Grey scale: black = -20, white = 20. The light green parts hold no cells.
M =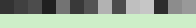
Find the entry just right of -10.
-8
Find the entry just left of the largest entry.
10
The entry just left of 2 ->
-13
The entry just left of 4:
2

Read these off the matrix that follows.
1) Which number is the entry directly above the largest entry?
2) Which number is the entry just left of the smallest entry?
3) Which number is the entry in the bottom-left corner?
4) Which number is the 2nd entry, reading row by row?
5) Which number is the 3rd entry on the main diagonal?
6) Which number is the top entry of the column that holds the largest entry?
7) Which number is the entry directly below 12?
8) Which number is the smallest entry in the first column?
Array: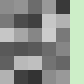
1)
11
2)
-10
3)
8
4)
3
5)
1
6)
4
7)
-3
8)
-6

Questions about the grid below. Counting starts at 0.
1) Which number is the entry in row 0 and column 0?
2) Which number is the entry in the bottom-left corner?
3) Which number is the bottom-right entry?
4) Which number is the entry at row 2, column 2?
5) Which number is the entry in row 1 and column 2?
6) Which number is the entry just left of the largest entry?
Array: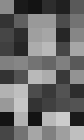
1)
2
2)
-9
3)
10
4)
5
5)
4
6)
9

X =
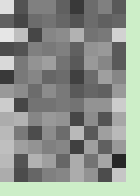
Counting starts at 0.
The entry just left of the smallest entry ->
6
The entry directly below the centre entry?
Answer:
-1
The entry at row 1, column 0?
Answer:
-5
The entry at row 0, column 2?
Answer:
0
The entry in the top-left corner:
15
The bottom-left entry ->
7
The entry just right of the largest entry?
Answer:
10
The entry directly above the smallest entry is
4
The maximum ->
16
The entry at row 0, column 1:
-7
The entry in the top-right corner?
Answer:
-6
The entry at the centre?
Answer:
-1
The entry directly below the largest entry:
-8
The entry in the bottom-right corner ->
11

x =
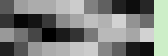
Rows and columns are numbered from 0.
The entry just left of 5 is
-6
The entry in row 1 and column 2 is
-17
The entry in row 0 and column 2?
7
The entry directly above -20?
-11
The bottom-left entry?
-15
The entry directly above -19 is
5
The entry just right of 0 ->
-5
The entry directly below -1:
12
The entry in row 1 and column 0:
-12
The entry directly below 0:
10
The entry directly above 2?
10
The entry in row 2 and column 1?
-2
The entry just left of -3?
3

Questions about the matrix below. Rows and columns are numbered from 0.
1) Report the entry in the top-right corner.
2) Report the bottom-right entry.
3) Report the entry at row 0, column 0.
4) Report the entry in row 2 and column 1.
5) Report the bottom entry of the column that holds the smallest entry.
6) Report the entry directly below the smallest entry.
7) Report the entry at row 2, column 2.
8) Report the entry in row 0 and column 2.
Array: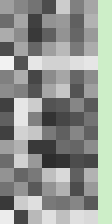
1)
6
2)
14
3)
5
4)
2
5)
15
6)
10
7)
-11
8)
-2

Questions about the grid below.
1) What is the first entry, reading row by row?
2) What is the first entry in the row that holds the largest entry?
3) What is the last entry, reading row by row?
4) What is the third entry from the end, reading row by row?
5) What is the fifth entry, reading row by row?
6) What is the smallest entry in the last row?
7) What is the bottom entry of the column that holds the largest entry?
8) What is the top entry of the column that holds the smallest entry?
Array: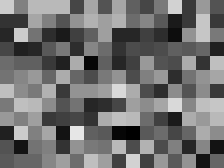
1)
12
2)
-15
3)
-4
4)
3
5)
9
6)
-17
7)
-3
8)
-5
